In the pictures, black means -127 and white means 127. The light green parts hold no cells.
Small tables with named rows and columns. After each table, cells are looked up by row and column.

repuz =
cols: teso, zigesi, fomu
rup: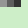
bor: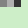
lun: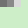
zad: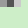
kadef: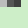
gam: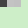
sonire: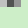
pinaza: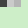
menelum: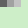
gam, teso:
-61
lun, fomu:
90
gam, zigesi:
67
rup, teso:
21
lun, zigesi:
9
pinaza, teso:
-62
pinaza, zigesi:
74
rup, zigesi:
-33
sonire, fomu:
21
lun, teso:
-14

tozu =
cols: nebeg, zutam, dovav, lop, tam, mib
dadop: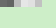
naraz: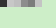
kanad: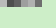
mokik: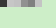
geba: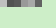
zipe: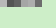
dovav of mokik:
66
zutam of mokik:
70
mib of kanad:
-17
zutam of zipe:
-43
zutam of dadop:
-28
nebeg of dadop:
-21
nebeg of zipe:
56
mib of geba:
-29
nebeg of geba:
63
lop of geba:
25
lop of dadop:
102
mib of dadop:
65
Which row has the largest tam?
dadop

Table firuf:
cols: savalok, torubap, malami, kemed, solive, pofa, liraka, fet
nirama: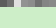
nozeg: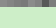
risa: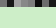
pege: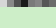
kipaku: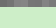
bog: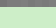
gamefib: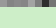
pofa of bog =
-2
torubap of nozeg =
4
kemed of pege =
-101
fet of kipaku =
-5
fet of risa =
-102
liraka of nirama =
4
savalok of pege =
86
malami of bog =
-3
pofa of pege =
5
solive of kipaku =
-9

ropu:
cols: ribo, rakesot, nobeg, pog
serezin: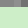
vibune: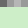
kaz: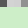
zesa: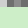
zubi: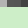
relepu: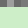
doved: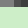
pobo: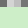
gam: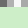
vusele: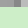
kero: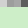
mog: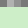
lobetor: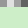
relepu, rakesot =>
30
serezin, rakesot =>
6
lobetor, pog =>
-30
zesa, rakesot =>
-16
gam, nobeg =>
119
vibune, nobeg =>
54
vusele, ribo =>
32
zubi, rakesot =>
-41
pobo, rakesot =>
84
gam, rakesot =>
49
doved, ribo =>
-1
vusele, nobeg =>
8
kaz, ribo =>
-39
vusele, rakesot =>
31

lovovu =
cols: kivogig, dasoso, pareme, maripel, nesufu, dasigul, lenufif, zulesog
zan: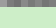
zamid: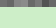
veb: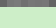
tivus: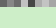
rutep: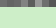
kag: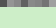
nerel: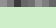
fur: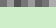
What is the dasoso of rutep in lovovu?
-27
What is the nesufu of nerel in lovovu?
-15
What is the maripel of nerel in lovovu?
-24
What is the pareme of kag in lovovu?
9
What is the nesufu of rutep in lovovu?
-35
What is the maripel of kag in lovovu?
-30
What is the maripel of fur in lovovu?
-9
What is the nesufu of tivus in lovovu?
-57
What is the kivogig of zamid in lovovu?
-14
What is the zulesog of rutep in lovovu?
-41
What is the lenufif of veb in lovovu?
-8
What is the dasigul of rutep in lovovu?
25
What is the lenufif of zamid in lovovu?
-44
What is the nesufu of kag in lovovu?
9
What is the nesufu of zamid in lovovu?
-22
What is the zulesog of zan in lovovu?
-2
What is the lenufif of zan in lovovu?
-10
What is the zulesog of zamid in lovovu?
-23
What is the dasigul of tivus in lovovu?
44
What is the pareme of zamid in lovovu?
6

